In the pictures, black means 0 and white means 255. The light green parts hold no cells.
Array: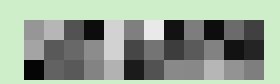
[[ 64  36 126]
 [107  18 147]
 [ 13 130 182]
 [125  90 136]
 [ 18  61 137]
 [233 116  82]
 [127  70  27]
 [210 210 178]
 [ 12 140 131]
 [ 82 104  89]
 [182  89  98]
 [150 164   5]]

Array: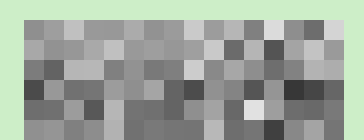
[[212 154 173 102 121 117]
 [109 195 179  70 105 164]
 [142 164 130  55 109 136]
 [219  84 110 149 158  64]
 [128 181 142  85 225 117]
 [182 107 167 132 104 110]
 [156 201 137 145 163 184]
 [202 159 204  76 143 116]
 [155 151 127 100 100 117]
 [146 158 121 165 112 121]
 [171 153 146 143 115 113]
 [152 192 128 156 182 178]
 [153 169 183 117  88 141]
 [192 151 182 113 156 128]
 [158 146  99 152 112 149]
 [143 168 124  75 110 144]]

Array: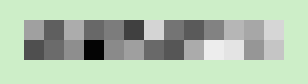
[[214 197]
 [167 150]
 [182 228]
 [130 237]
 [ 90 171]
 [116  86]
 [212 105]
 [ 64 159]
 [124 138]
 [104   4]
 [172 142]
 [ 95 107]
 [160  79]]

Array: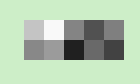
[[127  66]
 [ 81 105]
 [132  32]
 [249 155]
 [196 136]]

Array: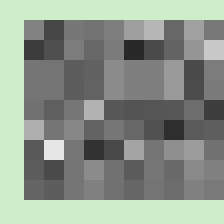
[[120 200 124 122  62  94 114 128 121]
 [160 149  75  76 110  90 155 137 128]
 [103  99 154 154  87  46 143 106 109]
 [182  75 127 126  86  81 116 118 116]
 [159  41 127 127  84 103 164  91 102]
 [126 123 139 139  88 118  72 113 113]
 [115 103  97  99 178  99  50 140 128]
 [119 124  93  93 119 135 118 117 117]
 [ 71  79 116 116  95 117 230  74  93]
 [130  60 117 117 113 175  89  92 101]]

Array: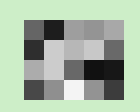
[[168 105  23  60]
 [148 200  17 147]
 [158 183 104 244]
 [ 29 204 204 143]
 [101  46 172  72]]
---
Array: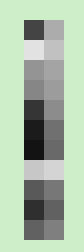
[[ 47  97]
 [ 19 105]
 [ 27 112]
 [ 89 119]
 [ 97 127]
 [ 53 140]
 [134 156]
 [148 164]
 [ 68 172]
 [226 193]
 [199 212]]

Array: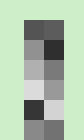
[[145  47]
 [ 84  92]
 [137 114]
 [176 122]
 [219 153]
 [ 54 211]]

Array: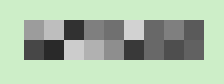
[[ 71  41 204 177 142  57 104  78  97]
 [156 190  49 127 112 210 104 127  90]]

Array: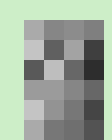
[[196  96 163  63]
 [170 119 111  83]
 [170 134 140 127]
 [196 147 119  69]
 [155 155 134 103]
 [ 89 190 103  45]]

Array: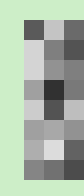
[[160  49 121]
 [204  83 190]
 [133 113  76]
 [212 127  83]
 [212 146 127]
 [160 168 146]
 [ 90 196 106]
 [174 220  98]]

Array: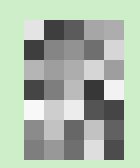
[[228  62  91 166 173]
 [ 69 126 187  55 242]
 [ 62 133 146 111 214]
 [126 152 111 222  76]
 [181 158 173 214 158]
 [139 194 103 194  97]
 [248 206 236  84  69]]

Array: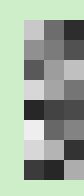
[[ 59  39 173]
 [ 39  67  74]
 [238 103 131]
 [200 109  45]
 [144 123  81]
 [ 89 157 192]
 [215 165 117]
 [215 180  51]]

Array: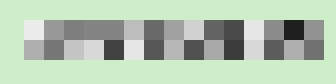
[[175 119 197 216  66 230  87 183  81 168  60 216  93 175 113]
 [236 153 126 132 132 189 106 161 209  99  74 230 140  31 146]]

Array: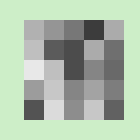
[[191  91  76 171 111]
 [177 149 119  60 171]
 [232 191  76 133 105]
 [156 199 133 163 125]
 [ 83 219 141 199  97]]
